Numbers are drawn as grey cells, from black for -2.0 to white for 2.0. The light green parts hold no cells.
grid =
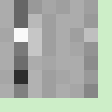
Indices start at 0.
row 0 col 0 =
0.7
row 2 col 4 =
0.7
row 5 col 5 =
0.7
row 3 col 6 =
0.3
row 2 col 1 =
1.9
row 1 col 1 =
-0.4
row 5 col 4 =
0.6
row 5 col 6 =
0.4
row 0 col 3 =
0.6
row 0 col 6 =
0.5
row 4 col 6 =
0.2
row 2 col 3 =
0.5
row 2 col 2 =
1.1
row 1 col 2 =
0.9

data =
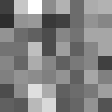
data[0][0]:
-1.0
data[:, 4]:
[0.8, -1.0, 0.1, 0.5, -0.5, 0.3, -0.5, -0.6]
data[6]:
[-0.8, 0.2, 1.5, 0.7, -0.5, -0.3, -0.1, 0.5]
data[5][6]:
0.6
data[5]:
[0.0, 0.3, 0.2, 0.0, 0.3, -0.5, 0.6, 0.0]
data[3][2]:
1.0
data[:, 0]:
[-1.0, -1.3, 0.3, -0.2, 0.1, 0.0, -0.8, -0.5]
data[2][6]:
0.6
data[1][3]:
-1.1
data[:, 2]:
[2.0, 0.4, -0.5, 1.0, 0.7, 0.2, 1.5, 0.9]
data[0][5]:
-0.3

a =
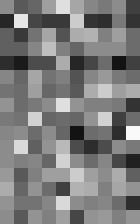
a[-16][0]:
0.2
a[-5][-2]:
-0.9
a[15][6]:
0.3
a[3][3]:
1.0
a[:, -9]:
[-0.6, 1.6, -1.1, -0.5, -1.6, -0.4, -0.3, -0.3, -0.2, 0.2, 1.4, 0.0, -0.6, -0.4, -0.2, -0.6]
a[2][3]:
0.6
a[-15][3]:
-1.1
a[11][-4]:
-0.3
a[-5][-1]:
-1.5
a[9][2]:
-0.3
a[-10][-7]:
-0.4
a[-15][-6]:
-1.1
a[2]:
[-0.5, -1.1, -0.2, 0.6, -0.7, 0.7, 0.8, 0.0, 0.5, -0.3]
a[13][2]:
0.3
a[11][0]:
0.2
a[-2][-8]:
-0.2
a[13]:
[0.7, -0.4, 0.3, -0.3, -1.0, 0.8, 0.7, 0.0, 0.6, 0.3]
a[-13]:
[-0.5, -0.5, 0.1, 1.0, 0.0, -0.4, 0.2, 0.2, 0.2, -0.3]
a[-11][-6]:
0.0
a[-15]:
[-1.4, 1.6, -0.9, -1.1, -1.1, 1.2, -1.2, -1.3, -0.1, -1.2]
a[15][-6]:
0.5
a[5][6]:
0.1
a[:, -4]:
[0.1, -1.2, 0.8, 0.2, -0.9, 0.1, 0.7, 0.0, 0.3, -0.3, -1.3, -0.3, 0.5, 0.7, 0.0, 0.3]
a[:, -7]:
[0.5, -1.1, 0.6, 1.0, -0.8, -0.2, -0.4, 0.2, -0.4, 0.2, 0.3, -0.4, 0.5, -0.3, 0.1, 0.0]
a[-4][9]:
-0.5
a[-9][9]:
-1.2
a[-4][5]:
1.2
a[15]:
[0.2, -0.6, 0.3, 0.0, 0.5, -0.9, 0.3, 0.4, 0.0, 0.3]
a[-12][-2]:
-1.7
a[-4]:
[0.4, -0.6, 0.0, 0.5, 0.5, 1.2, 0.5, 0.2, 0.7, -0.5]
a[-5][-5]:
0.2

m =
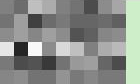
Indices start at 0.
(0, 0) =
0.0
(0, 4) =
0.0
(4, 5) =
0.4
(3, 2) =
1.9
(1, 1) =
0.5
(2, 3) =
0.5
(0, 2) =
1.0
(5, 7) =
-0.1
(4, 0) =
-0.1
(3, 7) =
0.7
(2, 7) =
0.1
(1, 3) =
-0.3
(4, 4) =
-0.2
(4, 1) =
-0.8
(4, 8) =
-0.8

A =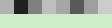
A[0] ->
0.8
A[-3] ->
-0.6
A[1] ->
-1.5
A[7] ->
1.2

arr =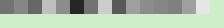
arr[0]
-0.2
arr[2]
-0.4
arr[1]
0.1
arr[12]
0.0
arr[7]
1.2

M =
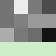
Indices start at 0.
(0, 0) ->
-0.2
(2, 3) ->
-1.7
